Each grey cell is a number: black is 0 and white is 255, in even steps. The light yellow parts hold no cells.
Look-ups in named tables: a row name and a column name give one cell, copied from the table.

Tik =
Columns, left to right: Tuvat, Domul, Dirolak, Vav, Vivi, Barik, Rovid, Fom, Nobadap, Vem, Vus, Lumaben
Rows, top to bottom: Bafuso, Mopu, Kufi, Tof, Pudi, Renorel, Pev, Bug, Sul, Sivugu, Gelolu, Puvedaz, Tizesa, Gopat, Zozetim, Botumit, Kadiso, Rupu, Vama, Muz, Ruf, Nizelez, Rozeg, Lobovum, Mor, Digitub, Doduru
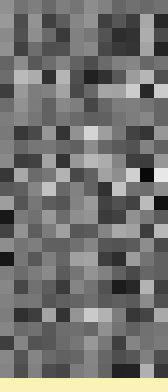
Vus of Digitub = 128
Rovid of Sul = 95
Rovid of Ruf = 115
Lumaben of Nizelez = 80
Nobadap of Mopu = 86
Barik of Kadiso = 87
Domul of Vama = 119
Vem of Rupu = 91
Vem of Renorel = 156
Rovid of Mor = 152
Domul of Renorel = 186
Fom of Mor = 120
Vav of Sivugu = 151
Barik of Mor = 118
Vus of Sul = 135
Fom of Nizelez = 89

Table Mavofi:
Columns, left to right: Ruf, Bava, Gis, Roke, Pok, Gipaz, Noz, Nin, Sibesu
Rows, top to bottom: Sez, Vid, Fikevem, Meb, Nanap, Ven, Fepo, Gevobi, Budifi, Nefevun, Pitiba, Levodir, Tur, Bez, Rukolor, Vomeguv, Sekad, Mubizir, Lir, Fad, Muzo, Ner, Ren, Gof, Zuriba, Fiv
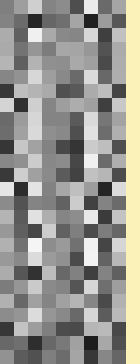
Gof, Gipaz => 74
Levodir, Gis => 204
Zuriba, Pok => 121
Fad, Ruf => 172
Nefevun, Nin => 109
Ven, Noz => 218
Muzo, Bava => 150
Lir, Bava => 137
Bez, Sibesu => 219
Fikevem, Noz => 215
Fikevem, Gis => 240
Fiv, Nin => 135
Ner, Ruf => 177
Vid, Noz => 33
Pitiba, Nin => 190
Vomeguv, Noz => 232

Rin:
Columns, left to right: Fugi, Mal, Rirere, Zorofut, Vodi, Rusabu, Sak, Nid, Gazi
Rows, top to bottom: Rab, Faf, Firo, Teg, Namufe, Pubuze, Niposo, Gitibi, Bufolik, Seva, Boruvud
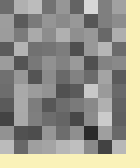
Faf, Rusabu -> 152
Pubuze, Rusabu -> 130
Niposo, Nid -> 154
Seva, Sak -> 42
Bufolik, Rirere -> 127
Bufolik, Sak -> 140
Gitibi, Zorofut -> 87
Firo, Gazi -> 174
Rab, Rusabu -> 99
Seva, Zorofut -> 150
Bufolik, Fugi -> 67
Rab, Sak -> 215
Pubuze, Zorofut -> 140
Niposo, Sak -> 200

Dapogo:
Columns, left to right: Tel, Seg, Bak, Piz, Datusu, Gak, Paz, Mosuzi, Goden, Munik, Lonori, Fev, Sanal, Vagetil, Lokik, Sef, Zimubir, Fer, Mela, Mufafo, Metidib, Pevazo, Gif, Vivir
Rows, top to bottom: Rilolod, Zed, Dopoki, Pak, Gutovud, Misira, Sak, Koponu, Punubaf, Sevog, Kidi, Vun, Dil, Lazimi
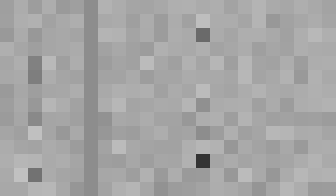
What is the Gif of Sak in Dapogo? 176
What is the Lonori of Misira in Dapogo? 157
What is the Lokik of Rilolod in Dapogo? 171
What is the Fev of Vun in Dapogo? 166
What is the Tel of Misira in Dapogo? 168
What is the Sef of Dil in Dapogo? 174
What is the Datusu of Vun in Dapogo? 173
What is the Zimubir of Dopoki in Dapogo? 165
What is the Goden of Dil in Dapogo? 168
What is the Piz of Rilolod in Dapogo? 173
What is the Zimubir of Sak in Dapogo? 164
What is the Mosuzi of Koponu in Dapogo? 173
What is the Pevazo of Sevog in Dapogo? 171
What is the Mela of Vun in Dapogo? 168
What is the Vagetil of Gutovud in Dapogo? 177
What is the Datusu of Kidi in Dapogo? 167
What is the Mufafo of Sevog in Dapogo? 183
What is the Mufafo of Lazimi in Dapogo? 165
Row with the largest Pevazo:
Dil

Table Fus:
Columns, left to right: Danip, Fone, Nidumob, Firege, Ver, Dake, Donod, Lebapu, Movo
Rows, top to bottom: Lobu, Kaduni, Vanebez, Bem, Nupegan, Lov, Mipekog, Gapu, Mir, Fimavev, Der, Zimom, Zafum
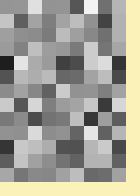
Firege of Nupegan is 155
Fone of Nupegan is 228
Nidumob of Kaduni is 163
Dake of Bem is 122
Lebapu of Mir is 158
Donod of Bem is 204
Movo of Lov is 73
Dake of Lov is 107
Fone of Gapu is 86
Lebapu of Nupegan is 220
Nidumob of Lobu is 224
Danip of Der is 53
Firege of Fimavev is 141
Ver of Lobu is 148
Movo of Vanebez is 177
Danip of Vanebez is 159
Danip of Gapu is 202
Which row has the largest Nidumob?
Lobu

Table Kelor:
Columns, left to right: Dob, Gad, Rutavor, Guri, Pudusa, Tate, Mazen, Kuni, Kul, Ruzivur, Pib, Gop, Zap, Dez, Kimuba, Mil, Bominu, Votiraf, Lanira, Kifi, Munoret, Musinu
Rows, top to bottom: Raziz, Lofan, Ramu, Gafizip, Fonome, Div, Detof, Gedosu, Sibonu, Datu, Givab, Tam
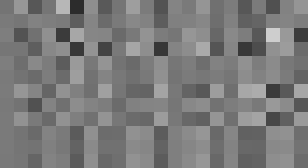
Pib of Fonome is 124
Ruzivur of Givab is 138
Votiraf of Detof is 167
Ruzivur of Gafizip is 166
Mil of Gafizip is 85
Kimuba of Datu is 150
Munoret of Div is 123
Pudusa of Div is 107
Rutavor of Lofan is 130
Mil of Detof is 157
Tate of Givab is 99
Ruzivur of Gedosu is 129
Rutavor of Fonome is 137
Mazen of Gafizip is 147
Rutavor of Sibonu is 122
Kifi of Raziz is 80
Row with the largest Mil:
Detof

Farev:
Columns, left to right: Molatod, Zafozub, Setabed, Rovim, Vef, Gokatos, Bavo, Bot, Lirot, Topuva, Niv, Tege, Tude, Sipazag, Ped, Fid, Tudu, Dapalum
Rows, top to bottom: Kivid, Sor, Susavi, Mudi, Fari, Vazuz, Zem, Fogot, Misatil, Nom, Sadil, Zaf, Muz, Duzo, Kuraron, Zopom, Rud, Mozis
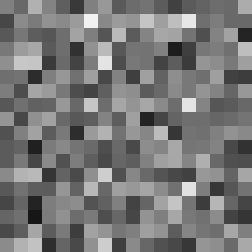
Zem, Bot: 95
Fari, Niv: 115
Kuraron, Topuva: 67
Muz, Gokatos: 74
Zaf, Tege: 160
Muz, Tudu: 100
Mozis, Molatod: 139
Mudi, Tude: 29
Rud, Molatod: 73
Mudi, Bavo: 145
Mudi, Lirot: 88
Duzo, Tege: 140
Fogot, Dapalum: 104
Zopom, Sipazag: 120
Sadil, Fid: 131
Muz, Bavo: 143
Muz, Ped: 152
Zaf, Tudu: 80
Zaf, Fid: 104
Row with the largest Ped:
Zaf

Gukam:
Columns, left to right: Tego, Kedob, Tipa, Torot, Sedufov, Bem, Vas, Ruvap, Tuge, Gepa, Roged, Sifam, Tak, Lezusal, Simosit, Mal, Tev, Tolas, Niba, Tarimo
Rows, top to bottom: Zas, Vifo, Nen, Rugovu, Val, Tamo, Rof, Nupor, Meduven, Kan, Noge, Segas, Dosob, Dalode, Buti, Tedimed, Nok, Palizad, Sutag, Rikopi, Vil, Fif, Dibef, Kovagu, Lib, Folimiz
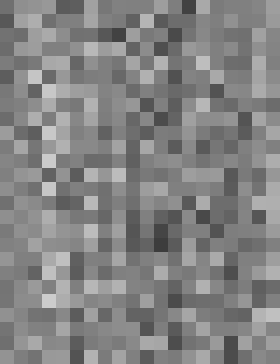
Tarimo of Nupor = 108
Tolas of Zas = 128
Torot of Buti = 123
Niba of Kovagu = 162
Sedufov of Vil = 179
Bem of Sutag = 96
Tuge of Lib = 123
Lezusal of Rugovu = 153
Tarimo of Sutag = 158
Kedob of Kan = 108
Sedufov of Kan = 164
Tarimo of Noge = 128
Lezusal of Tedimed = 138
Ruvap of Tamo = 127
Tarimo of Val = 128
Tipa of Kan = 94
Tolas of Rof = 135
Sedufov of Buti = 92
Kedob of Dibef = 133
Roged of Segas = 128

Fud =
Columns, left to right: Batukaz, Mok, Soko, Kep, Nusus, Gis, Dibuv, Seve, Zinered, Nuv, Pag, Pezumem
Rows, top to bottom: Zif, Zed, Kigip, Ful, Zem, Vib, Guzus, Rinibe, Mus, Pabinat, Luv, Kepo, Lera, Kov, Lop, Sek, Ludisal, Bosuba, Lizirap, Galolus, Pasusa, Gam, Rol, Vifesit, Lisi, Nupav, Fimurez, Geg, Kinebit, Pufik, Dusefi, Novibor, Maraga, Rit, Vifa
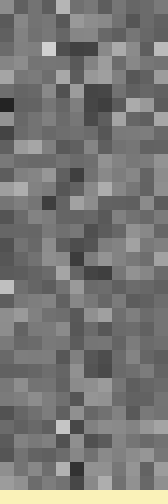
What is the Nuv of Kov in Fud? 119
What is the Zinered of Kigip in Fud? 95
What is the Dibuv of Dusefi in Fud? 129
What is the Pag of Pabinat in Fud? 125
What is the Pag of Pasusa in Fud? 104
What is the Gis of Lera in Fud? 63
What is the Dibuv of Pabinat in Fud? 108
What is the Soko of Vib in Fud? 123

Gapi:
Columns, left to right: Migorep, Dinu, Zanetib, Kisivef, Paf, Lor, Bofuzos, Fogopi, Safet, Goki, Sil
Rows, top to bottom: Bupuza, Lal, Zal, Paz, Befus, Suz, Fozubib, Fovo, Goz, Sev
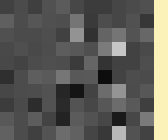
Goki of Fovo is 89
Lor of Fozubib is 20
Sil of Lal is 55
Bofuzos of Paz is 79
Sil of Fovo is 63
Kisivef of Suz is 90
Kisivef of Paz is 77
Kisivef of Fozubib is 82
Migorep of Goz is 88
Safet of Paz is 198
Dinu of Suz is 76

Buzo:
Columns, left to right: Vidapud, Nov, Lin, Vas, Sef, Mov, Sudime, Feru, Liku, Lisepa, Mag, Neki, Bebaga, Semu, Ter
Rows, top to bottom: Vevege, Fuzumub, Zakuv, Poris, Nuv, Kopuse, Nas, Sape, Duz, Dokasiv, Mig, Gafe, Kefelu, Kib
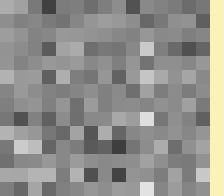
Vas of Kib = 106
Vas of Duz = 97
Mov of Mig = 124
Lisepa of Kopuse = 153
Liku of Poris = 117
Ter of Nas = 140
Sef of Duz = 140
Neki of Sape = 145
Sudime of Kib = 150
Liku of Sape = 139
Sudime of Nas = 142
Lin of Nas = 141
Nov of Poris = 140
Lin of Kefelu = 180
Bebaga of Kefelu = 162
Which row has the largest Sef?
Kopuse

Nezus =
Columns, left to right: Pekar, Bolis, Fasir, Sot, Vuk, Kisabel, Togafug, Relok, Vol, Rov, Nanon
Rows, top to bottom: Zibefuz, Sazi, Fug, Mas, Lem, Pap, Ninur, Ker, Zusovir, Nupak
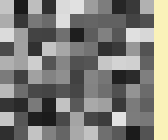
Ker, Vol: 57
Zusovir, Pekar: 198
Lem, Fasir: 206
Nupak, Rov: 27
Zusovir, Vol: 226
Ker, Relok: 160
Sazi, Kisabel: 98
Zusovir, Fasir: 31
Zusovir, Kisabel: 164
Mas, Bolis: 161
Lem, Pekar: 176

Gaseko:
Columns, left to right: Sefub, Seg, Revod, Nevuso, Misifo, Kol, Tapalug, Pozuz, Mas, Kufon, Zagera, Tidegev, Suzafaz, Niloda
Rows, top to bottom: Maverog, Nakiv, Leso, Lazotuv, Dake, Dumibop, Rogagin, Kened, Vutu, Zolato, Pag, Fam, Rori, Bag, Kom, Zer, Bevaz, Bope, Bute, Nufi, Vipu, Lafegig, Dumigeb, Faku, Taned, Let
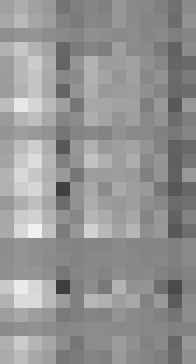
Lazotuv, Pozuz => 126
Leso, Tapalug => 144
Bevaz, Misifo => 124
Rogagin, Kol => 148
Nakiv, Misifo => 130
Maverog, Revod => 161
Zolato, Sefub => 149
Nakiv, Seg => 185
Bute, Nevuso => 139
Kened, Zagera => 127

